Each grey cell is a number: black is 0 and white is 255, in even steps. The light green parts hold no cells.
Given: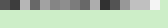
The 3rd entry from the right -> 192
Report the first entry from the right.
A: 244
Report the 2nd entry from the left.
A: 61

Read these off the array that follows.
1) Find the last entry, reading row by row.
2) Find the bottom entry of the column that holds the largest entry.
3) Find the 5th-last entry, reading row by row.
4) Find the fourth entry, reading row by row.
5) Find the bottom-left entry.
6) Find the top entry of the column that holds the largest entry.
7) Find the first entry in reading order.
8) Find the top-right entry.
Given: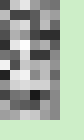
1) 136
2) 209
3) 167
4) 158
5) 158
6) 230
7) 68
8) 115

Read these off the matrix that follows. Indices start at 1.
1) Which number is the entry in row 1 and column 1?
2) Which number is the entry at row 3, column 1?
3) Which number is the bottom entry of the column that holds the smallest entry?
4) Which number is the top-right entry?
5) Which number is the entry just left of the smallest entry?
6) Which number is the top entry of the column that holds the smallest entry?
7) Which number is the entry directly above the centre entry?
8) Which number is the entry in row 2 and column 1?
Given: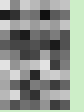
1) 226
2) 216
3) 147
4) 195
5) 112
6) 156
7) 81
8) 27

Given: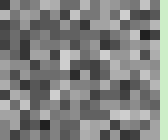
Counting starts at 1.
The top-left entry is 53
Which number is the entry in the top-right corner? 119
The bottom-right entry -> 163
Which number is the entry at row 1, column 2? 151
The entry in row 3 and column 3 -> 151
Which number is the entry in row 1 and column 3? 109
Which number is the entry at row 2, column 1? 182
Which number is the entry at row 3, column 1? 65
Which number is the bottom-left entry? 129
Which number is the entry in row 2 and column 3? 163
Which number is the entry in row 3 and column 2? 97

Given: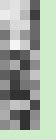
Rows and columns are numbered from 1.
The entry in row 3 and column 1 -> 184
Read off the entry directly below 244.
71
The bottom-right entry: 150
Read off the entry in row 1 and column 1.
217
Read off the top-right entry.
94
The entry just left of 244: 173
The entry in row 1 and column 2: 226
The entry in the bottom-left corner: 138
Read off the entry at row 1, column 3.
205
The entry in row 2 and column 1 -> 235

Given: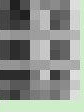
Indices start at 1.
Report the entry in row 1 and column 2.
32
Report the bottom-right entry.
221
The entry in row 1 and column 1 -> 89
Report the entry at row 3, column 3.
68
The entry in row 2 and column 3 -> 32
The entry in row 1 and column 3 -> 77
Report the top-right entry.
221
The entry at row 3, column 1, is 68
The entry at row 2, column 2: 44
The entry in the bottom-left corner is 77

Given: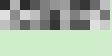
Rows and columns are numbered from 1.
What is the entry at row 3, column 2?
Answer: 157
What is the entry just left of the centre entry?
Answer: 127
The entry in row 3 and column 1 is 191
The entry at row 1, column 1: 43
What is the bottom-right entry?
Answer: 202
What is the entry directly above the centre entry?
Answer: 148
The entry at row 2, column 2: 139
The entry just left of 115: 202

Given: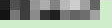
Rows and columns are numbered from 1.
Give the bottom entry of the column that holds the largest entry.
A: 100
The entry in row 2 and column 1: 19
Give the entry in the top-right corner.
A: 100
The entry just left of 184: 130
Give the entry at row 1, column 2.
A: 80
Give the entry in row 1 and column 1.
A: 31
